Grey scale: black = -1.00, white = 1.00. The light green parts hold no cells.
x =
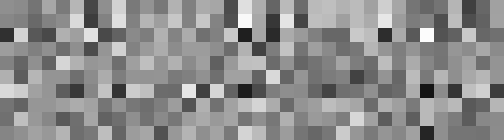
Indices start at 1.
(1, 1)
0.12
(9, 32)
0.12
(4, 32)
-0.08
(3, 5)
0.38
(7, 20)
-0.01
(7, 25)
-0.12
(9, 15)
0.33
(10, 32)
0.12
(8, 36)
0.43
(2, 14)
0.02
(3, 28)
-0.65
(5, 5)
0.68
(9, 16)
0.20
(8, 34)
-0.30
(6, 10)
0.16
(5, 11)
0.50
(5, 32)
-0.09
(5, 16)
-0.25
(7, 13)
-0.16
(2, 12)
0.24
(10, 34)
-0.08
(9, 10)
0.12
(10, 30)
0.26
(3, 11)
-0.02
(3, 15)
-0.12
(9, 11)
-0.11
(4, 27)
0.42
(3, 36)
-0.12
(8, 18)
0.48
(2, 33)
0.48
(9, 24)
0.15
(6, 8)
0.35
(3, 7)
0.77
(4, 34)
0.10
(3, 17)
0.58
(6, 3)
0.43
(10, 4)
0.19
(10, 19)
0.47

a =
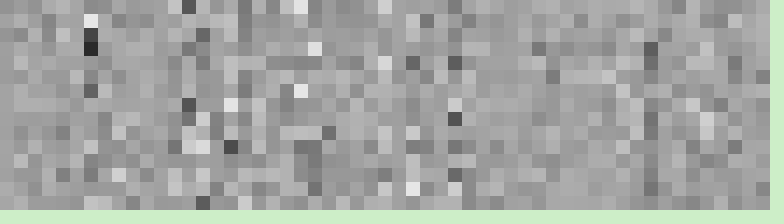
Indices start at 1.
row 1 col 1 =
0.15
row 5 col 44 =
0.28
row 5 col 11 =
0.29
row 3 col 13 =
0.41
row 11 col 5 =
0.21
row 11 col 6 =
0.30
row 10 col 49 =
0.15
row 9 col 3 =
0.23
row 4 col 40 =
0.19
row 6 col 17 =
0.49
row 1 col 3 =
0.15
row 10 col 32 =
0.33
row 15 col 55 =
0.21
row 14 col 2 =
0.27
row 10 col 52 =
0.25
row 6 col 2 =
0.19
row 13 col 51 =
0.29
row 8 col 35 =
0.38
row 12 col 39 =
0.17
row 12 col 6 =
0.41
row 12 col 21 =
0.40
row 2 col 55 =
0.39
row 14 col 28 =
0.56
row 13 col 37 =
0.29
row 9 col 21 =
0.12
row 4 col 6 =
0.34
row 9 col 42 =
0.26
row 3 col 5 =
0.50
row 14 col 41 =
0.35
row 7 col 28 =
0.39
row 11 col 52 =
0.24
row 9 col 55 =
0.20
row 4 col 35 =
0.41
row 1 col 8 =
0.12
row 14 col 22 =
0.37
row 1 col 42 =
0.30
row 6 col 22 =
0.24
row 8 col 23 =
0.18
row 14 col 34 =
0.09

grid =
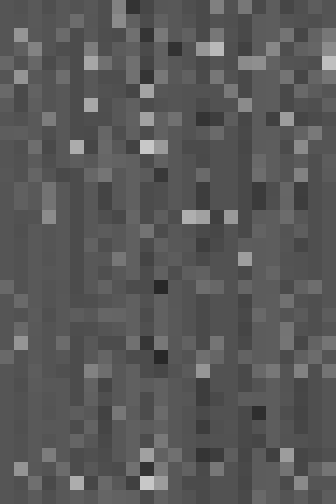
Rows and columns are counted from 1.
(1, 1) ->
-0.33
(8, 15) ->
-0.42
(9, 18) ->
-0.44
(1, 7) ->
-0.31
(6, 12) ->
-0.06
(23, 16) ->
-0.36
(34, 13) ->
-0.31
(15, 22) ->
-0.52
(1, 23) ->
-0.27
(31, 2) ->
-0.37
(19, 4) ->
-0.34
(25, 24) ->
-0.08
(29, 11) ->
-0.40
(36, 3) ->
-0.29
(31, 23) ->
-0.38
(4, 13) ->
-0.61
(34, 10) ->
-0.11
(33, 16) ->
-0.52
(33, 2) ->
-0.36
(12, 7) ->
-0.31
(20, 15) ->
-0.24
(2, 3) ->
-0.30
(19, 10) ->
-0.25
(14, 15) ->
-0.52
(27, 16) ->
-0.36
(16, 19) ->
-0.28
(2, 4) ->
-0.34
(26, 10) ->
-0.40
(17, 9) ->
-0.31
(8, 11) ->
-0.40
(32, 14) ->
-0.34
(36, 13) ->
-0.31
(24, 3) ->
-0.30
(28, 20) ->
-0.27
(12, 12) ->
-0.24
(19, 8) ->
-0.32
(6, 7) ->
-0.31
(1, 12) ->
-0.32
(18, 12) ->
-0.24

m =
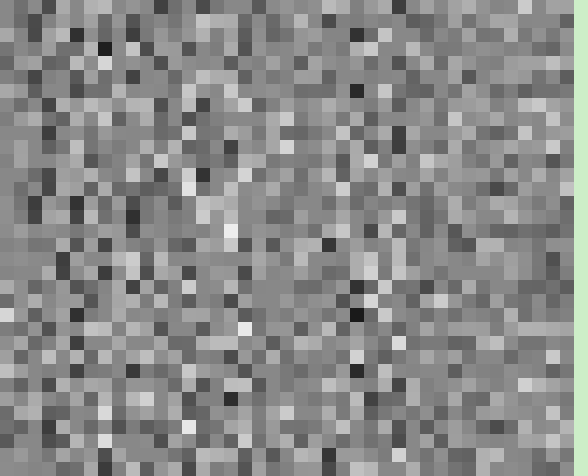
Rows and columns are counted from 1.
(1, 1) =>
0.07
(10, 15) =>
-0.08
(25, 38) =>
-0.09
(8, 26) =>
0.07
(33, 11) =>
0.07
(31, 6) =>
0.07
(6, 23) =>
0.23
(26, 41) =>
0.07
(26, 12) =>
0.11
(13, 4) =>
-0.43
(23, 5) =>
0.27
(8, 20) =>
0.01
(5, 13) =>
0.20
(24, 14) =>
0.07
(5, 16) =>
0.10
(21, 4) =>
-0.01
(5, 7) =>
0.10
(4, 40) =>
-0.20
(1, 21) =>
0.16
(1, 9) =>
0.07
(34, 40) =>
-0.22
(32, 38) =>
0.29
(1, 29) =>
-0.51
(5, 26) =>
0.17
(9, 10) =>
0.08
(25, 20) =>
-0.28
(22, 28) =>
0.01
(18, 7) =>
0.23
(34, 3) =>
0.04
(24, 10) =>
0.43
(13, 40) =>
0.07
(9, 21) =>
0.58
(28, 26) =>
0.07
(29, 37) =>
0.16
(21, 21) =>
0.07
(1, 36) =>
0.04
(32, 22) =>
-0.24
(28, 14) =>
0.36
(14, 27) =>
-0.15
